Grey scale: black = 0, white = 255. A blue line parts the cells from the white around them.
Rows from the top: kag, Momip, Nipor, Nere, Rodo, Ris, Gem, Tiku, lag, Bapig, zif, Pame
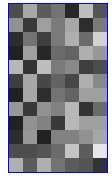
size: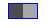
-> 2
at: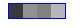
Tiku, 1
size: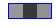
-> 3
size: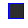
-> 1
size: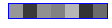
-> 7
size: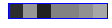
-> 7

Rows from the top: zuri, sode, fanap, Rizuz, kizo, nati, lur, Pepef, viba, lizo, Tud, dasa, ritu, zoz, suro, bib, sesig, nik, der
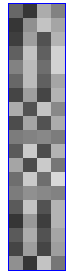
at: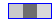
ritu, 1
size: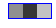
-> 3
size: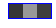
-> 3
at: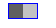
Rizuz, 0
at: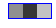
der, 0
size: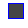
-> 1

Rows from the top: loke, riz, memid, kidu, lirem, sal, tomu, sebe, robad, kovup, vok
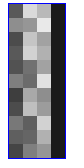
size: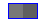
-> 2
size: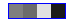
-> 4

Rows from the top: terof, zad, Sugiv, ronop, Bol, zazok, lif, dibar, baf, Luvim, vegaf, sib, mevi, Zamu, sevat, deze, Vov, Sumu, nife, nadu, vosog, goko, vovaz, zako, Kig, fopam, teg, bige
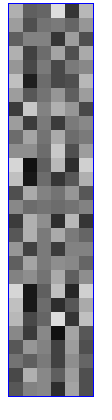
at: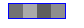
nadu, 2
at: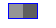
lif, 3
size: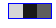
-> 3

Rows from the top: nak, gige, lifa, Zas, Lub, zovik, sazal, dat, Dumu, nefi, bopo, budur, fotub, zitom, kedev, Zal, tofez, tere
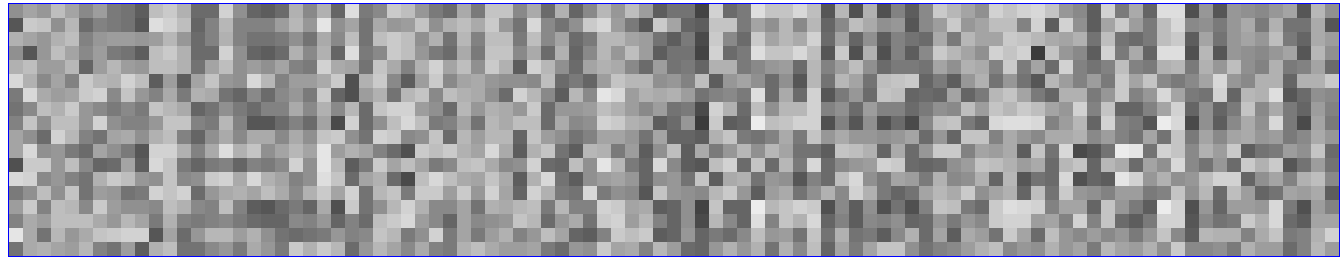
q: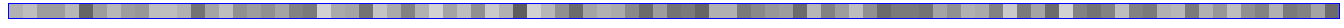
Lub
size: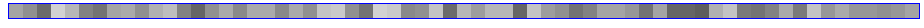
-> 65
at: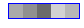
sazal, 33
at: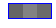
Zal, 23
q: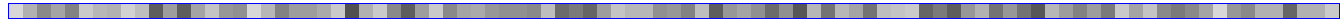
zovik
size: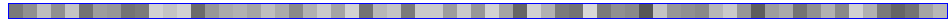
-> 67
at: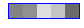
fotub, 20

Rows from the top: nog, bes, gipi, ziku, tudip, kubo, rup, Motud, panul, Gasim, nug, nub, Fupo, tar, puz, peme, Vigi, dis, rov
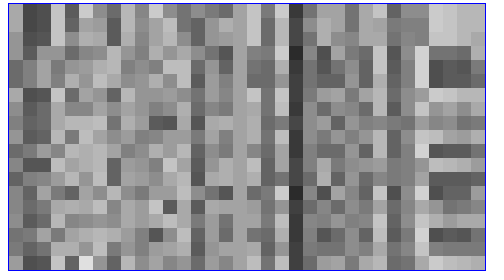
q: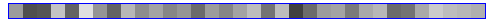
rov
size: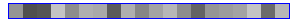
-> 20

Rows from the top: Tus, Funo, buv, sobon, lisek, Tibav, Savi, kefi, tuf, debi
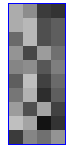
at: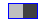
Tibav, 1
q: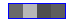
buv

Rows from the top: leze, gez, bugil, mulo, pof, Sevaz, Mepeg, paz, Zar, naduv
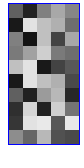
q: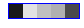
Sevaz
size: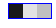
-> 3
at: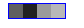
Mepeg, 0
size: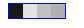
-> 4
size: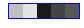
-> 5
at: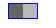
naduv, 1

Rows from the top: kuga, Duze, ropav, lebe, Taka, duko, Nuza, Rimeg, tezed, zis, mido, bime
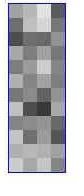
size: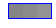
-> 3
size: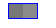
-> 2
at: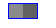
Nuza, 1

